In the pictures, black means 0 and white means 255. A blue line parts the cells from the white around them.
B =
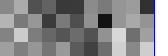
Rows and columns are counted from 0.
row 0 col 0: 136
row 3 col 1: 127
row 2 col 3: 103
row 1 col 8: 149
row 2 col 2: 125
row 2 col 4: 85
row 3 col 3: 117
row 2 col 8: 216
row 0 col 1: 171
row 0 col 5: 58
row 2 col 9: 111
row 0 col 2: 81
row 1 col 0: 180

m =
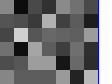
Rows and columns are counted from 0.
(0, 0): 136
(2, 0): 69
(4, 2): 157
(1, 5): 92
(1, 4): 64
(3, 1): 14
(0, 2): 73
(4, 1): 86
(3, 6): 47
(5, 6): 185
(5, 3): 92

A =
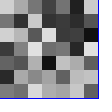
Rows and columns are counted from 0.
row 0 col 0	208
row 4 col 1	84
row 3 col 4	118
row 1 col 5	44
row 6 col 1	112
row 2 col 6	16
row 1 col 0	117
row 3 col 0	59
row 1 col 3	51
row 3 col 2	225
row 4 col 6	95
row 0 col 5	32
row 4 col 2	177
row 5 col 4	97
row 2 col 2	88
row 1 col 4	59

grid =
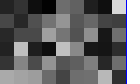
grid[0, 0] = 35
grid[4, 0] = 52
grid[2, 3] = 160
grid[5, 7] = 184
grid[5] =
[170, 163, 157, 107, 68, 110, 112, 184, 47]
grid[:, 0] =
[35, 71, 40, 34, 52, 170]
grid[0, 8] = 216
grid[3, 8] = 45
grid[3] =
[34, 191, 30, 14, 192, 137, 24, 21, 45]
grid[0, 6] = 31
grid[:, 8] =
[216, 63, 111, 45, 110, 47]
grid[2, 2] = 73
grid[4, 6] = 127
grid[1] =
[71, 39, 80, 115, 149, 87, 103, 68, 63]
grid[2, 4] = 117
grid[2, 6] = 144

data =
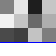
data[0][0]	129
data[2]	[74, 63, 195, 126]

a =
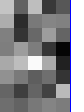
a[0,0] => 196
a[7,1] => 99
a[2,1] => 52
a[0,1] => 97
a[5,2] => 94
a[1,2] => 121
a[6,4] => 186
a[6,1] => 62
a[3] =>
[126, 157, 125, 53, 5]
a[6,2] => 100
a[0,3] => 56
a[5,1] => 122

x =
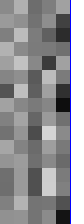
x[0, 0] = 138
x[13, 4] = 128
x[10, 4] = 121
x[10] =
[166, 131, 107, 158, 121]
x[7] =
[162, 135, 122, 134, 14]
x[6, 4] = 48
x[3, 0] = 178
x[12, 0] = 111
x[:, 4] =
[161, 65, 44, 112, 161, 123, 48, 14, 112, 138, 121, 106, 123, 128, 81, 20]
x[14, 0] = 128
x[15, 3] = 139
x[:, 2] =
[109, 114, 124, 123, 136, 90, 95, 122, 102, 76, 107, 111, 80, 80, 116, 116]
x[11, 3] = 137
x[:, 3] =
[126, 142, 96, 122, 59, 188, 160, 134, 154, 213, 158, 137, 205, 206, 118, 139]
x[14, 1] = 179
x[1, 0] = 154
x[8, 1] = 164
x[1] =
[154, 144, 114, 142, 65]
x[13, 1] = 154
